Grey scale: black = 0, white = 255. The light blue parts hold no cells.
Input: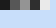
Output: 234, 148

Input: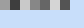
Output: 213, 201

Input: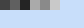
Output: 201, 170

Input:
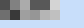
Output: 212, 192

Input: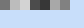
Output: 211, 188

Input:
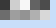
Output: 247, 216

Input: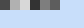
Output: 216, 177
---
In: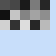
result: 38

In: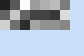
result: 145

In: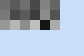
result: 21

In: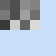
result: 99

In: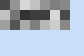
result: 204

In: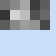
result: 147
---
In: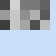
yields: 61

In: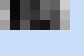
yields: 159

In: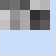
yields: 193

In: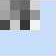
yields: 71

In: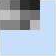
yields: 132

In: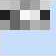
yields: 155

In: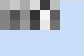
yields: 131
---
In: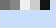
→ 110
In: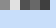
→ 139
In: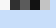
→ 247
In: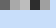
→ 101
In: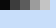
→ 8
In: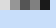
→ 220
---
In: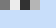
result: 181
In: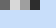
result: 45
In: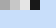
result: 24
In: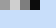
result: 12
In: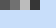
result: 54
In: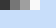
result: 249
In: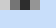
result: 149
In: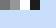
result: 28
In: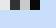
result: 8
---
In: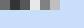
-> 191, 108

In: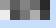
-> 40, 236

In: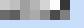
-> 54, 107

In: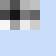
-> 193, 246

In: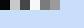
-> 155, 5

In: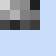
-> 31, 69

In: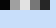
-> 38, 5

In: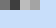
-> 164, 115

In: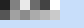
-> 255, 85

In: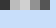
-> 85, 53
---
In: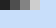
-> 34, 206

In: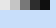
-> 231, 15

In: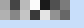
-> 165, 103

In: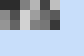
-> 44, 56

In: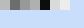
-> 187, 237

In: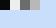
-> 9, 184
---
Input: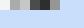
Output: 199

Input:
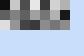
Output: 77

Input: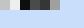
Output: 14

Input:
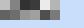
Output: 50

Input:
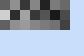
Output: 55

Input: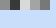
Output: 217
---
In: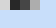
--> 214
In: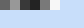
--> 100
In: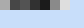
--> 171
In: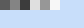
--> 91
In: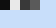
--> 14
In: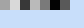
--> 164
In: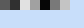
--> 90
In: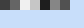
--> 62
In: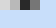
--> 216
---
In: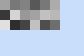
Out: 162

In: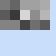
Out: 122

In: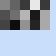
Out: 134

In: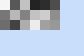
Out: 245

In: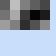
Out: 94

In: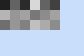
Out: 32

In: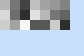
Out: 183

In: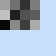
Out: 159

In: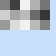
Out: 129

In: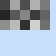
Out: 68
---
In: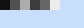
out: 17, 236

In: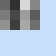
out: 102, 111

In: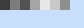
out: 61, 143

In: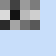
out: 135, 88

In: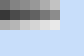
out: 110, 233

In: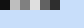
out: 16, 46

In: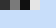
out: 48, 229

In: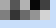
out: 169, 211
